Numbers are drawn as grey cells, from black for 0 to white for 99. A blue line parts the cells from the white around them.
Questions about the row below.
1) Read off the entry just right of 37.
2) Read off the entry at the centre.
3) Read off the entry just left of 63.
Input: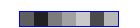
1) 13
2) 63
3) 48

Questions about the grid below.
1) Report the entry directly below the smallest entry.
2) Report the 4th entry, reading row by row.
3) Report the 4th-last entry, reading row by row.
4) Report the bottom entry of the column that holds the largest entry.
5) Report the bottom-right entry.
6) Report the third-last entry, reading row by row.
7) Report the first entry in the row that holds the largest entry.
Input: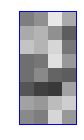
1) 73
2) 66
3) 53
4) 83
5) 59
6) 49
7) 49

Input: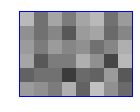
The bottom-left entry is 60
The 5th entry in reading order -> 64
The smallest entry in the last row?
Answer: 38
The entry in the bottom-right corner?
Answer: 41
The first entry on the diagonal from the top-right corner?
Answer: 60
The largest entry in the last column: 72
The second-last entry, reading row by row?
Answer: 56
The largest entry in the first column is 72
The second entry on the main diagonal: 44
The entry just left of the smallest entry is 44
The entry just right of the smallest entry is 41
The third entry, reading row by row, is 64
